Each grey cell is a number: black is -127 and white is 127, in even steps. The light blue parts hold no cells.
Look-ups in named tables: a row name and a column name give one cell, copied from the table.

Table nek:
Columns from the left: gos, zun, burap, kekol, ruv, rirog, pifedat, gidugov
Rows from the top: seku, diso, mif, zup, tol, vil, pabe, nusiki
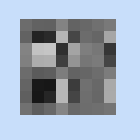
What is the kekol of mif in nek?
-80
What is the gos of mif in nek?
3
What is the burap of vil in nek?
-104
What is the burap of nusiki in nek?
-23
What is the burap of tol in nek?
-33
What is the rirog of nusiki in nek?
-18
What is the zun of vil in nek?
-102
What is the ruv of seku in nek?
-28
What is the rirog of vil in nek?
-15
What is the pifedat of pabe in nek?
-24
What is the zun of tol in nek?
-36
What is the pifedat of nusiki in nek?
-16
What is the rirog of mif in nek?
-1
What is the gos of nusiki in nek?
-14
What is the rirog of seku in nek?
-23
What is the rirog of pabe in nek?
-17
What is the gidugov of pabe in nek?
42
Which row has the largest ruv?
mif

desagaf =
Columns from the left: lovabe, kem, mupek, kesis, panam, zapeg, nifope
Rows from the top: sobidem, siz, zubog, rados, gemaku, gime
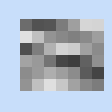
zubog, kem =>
-1
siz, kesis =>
8
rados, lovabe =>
35
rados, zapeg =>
-30
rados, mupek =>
-11
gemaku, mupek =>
46
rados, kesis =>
-57
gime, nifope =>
-3
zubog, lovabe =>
-48
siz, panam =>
0
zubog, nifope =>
11
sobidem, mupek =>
-42
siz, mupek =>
19
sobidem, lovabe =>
-19
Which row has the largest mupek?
gime

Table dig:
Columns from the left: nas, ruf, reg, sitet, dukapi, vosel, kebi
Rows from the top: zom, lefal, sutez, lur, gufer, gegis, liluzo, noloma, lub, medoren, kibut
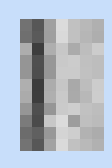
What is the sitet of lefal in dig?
89
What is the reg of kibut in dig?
34
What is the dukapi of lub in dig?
29
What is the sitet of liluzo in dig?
73
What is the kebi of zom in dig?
48
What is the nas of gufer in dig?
21
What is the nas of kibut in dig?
-12
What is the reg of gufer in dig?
23
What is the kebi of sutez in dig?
76
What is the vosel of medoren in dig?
50
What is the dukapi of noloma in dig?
78
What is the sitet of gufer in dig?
75
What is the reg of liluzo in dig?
47
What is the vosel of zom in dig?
56
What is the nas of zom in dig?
-13
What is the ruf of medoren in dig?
-31
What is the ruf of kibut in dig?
-40
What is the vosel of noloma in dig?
65
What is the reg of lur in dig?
23
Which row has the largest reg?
lub

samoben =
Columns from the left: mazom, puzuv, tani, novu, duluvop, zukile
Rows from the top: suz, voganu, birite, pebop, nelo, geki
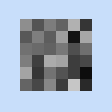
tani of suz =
-2
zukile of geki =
-86
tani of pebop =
43
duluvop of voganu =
-108
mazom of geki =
-27
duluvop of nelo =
-66
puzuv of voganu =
-1
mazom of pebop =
-2
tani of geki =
7
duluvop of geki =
70
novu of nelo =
-44
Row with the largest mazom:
nelo

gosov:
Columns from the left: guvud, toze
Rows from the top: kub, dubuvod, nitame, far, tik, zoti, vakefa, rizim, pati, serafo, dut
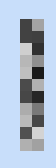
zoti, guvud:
-52
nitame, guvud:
79
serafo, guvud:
-46
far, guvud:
55
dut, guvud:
48
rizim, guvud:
44
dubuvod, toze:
-63
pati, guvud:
58
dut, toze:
33
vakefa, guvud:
-56
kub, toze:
35
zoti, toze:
49
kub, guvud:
-61
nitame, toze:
-79
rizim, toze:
-6
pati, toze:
-56

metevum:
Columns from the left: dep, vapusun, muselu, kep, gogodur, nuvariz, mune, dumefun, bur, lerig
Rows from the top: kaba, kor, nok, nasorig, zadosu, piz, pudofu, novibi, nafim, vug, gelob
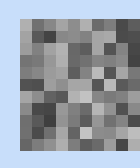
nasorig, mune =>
5
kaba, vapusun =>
-14
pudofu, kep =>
-39
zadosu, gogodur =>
-33
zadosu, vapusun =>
7
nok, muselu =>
34
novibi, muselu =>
-57

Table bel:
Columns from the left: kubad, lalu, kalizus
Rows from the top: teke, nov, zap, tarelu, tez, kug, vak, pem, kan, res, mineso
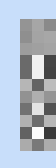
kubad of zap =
29
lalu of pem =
99
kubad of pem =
-14
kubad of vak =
18
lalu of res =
124
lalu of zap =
32
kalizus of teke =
10
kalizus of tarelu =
-57
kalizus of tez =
-59
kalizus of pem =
-45
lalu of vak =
47
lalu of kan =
-19
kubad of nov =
15
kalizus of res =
-69

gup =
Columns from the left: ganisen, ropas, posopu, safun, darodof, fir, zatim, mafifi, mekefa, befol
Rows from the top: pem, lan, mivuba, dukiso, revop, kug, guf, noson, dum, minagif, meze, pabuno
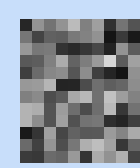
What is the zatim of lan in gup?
18
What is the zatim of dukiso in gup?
26
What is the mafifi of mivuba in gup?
-93
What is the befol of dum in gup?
-64
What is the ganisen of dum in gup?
51
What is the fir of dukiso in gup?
-2
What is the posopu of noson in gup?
-44
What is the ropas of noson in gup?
45
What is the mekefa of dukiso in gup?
-36
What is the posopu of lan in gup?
-30
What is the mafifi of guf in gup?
65
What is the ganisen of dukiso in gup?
-38
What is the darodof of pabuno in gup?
25
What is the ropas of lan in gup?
-59
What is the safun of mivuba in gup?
-76
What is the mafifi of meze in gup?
34
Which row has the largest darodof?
pem

